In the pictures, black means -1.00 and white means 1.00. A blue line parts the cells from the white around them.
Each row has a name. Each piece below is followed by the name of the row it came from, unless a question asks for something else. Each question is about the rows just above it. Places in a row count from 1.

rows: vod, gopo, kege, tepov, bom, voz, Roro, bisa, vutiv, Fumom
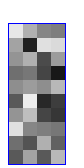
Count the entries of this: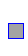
1
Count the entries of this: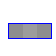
3
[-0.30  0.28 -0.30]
Fumom

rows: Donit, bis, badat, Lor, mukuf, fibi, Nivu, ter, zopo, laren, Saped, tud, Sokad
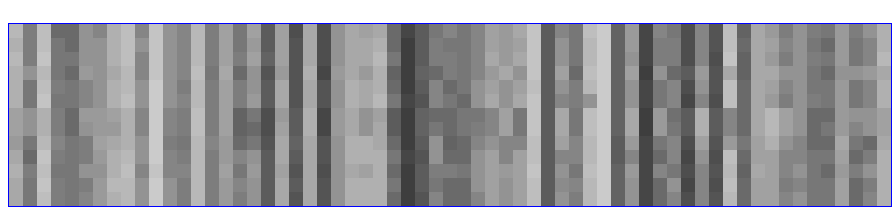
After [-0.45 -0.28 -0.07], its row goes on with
[ 0.04 -0.07  0.04  0.26  0.21  0.32  0.54 -0.28  0.04 -0.07  0.49  0.59
 -0.22  0.21 -0.45  0.04 -0.07 -0.39  0.04 -0.34  0.49 -0.22  0.32  0.21
 -0.02  0.15 -0.02 -0.07  0.21 -0.02  0.15  0.38]
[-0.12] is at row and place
Nivu, 48
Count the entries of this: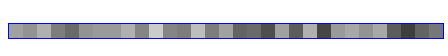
31
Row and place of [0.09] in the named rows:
tud, 40
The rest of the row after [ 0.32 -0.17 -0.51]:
[-0.28  0.15 -0.22 -0.17  0.04  0.15  0.04  0.04  0.49 -0.28  0.26  0.04
  0.44  0.59 -0.28  0.21 -0.45 -0.07  0.04 -0.39  0.26 -0.34  0.21 -0.07
  0.26  0.38  0.15  0.04 -0.17 -0.17  0.32 -0.07 -0.17  0.32]
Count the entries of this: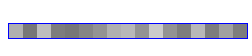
17

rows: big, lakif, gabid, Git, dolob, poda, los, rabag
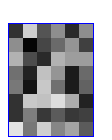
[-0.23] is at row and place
dolob, 6
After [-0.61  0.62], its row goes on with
[-0.34  0.11 -0.67  0.11]

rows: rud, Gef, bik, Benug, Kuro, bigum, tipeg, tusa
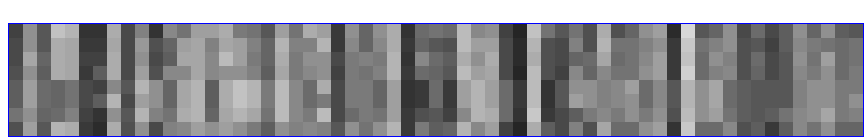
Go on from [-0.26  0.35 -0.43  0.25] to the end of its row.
[-0.37  0.07  0.07  0.30  0.07  0.13  0.13  0.01 -0.26  0.30 -0.04  0.07
  0.13 -0.49 -0.04 -0.10  0.01  0.41 -0.55 -0.16 -0.21 -0.32  0.47  0.25
  0.30 -0.43 -0.71  0.47 -0.37 -0.49  0.07 -0.21  0.07 -0.10 -0.10  0.13
  0.25 -0.55  0.63 -0.16  0.01  0.07 -0.37 -0.21 -0.43 -0.32  0.07 -0.04
  0.13 -0.16 -0.04]
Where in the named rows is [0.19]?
Gef, 10

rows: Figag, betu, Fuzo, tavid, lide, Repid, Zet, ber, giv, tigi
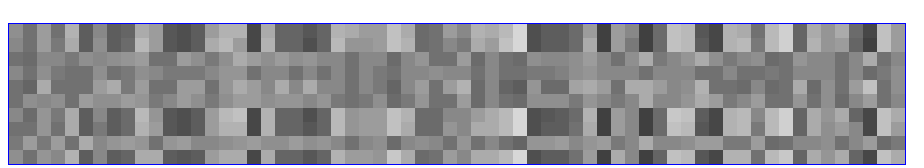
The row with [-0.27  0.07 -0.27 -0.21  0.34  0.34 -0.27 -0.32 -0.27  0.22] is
tigi
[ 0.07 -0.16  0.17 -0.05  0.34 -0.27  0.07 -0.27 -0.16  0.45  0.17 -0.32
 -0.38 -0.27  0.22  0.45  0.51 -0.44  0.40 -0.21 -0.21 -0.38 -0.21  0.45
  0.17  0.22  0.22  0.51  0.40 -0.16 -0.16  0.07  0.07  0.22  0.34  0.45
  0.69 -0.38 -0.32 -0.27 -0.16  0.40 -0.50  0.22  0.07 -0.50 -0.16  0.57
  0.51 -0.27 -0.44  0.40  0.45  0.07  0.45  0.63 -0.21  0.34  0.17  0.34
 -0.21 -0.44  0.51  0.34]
Zet
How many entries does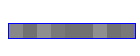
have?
9
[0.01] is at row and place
tavid, 40
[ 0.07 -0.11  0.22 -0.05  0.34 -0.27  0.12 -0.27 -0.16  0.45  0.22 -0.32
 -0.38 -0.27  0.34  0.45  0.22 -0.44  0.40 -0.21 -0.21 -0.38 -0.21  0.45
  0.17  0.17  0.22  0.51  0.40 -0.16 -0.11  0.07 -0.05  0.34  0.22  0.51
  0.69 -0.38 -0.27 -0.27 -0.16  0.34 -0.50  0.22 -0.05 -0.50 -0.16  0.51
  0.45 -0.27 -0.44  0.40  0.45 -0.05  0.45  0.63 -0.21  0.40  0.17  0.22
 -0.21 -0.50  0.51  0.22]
betu
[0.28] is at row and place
lide, 41

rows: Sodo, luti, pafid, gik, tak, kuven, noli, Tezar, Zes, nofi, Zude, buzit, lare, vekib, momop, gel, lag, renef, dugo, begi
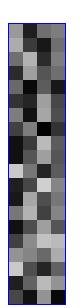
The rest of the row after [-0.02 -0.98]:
[-0.60]
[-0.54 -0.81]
luti
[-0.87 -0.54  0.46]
Zes
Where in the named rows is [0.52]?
gel, 3

